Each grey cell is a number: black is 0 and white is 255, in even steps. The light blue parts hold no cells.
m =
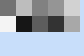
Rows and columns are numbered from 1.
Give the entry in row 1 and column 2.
189
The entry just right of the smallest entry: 93
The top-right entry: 210

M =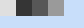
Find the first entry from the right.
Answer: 154
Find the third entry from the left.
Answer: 87

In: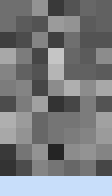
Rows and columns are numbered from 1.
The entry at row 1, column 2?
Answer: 111
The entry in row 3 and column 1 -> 63
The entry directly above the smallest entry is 117
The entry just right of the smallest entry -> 140
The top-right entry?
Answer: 97
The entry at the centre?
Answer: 140
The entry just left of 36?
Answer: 147
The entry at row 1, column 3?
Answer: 147
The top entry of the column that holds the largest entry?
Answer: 57
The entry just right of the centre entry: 175
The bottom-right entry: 70
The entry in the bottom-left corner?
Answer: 51
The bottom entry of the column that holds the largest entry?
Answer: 117
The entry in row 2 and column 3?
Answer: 83
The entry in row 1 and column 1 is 111
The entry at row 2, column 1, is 111
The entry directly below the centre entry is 51
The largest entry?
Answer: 197

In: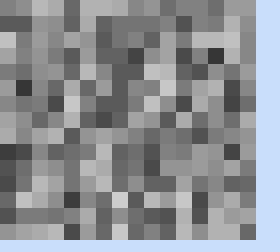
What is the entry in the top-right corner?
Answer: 155
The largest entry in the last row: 199
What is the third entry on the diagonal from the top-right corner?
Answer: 184
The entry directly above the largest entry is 110
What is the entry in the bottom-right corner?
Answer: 104
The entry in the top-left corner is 129
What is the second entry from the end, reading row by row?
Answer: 178
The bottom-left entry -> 148
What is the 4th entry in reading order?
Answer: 171
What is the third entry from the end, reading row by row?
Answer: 178
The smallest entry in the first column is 61
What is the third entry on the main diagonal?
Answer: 155
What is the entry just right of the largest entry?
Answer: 90
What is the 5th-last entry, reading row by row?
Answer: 184
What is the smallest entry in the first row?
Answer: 104
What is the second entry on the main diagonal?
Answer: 90
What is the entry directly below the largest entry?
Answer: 142
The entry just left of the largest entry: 110
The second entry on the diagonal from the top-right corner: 178
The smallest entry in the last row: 74
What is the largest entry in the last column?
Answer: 171

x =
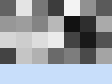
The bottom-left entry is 67
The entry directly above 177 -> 221
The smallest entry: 18
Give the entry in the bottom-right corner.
164
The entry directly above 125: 67
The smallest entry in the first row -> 60
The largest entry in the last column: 170
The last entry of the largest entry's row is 90

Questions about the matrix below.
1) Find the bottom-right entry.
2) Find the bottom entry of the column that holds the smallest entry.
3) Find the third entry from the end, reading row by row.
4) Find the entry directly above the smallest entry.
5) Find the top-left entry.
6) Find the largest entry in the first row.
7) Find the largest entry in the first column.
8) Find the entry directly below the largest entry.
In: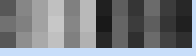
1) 47
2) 39
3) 107
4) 32
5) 87
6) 192
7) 113
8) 192
